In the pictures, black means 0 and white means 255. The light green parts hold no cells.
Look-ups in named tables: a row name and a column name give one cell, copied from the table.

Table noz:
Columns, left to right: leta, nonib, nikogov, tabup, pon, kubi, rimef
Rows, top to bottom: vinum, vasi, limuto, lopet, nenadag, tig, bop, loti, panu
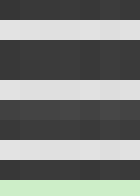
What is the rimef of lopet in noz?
58
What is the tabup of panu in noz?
59
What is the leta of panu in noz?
55
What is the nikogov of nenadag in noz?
223
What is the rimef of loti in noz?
225
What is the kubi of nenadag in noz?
221
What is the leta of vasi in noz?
227
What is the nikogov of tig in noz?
68
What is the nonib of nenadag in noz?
223
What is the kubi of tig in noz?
71
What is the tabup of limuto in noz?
60
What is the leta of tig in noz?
65
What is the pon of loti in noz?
226

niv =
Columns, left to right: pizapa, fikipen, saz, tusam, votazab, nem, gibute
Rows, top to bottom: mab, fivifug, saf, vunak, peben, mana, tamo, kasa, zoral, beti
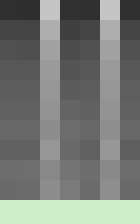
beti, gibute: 105
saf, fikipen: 79
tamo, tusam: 108
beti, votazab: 107
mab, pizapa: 47
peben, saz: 150
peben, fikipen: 93
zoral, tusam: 116

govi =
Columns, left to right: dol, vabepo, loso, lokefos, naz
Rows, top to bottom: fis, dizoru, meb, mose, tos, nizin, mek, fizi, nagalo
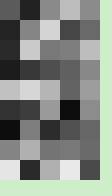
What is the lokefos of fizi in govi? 120
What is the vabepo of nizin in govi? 61
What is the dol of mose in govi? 28
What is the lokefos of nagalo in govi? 233
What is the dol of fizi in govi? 132
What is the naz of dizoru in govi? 105
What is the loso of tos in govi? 181
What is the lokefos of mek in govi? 80
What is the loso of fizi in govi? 116
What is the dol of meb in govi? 42
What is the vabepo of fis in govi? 34
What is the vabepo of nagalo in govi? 42
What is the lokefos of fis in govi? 189
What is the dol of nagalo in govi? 229
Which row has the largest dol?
nagalo

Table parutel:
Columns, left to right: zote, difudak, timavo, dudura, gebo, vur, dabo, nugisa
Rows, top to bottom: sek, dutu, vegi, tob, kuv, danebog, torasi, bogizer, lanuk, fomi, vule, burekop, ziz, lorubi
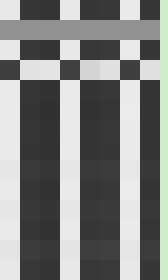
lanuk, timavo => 54
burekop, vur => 57
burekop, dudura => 233
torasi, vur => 56
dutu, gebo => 145
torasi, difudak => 54
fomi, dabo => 235
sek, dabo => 233
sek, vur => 57
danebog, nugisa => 52
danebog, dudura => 234
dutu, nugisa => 145
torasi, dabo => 234
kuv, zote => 233
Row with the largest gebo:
tob

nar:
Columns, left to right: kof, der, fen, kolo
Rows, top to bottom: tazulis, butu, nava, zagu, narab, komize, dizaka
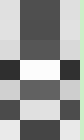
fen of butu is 78
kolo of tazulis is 223
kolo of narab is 206
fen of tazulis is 79
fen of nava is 86
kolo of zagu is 48
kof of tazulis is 224
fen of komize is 225
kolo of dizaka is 233
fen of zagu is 252
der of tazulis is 79
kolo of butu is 225
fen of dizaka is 69
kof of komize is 75
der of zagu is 252
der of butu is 78
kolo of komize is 76

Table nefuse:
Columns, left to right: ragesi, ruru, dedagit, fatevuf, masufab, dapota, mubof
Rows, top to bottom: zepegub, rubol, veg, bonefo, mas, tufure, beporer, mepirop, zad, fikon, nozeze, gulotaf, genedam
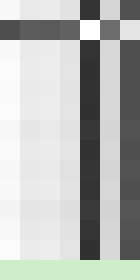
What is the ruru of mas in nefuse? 234
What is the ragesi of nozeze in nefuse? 244
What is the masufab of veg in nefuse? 51
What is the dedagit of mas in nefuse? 236
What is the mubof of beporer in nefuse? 83
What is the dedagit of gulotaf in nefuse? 234
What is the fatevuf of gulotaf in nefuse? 226
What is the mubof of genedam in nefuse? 79
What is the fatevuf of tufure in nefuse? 228
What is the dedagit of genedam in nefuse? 237
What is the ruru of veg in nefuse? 234
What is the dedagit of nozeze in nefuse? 231
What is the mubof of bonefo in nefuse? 79
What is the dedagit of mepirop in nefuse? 236
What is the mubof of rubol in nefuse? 228
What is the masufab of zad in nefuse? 54
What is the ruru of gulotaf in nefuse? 232
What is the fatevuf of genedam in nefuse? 228
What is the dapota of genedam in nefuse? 216

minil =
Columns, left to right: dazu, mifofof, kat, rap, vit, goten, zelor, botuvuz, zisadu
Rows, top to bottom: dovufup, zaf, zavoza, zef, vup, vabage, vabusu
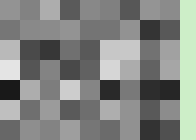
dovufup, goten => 128
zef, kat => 131
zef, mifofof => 85
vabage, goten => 174
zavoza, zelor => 200
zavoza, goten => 199
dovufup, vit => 136
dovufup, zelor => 87
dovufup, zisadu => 139
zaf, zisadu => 88
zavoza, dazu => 185
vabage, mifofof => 111
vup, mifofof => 173
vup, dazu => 25
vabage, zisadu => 140
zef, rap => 73
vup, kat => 125
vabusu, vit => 118
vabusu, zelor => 145

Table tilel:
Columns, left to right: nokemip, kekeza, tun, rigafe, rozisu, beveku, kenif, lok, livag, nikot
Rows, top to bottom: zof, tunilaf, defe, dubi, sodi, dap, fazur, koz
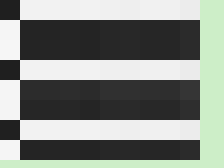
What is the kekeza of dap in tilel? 38
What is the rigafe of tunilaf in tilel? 37
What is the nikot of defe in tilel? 43
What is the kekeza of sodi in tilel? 44
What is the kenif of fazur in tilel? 238
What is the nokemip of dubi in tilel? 31
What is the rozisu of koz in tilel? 36
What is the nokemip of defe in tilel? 246
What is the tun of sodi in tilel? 44
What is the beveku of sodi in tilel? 48
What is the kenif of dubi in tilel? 238
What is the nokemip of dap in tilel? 244
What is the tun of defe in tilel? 37
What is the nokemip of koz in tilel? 245
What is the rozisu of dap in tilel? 37
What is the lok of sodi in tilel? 47
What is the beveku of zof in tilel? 240
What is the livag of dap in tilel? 40
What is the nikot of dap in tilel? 46
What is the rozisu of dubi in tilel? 242

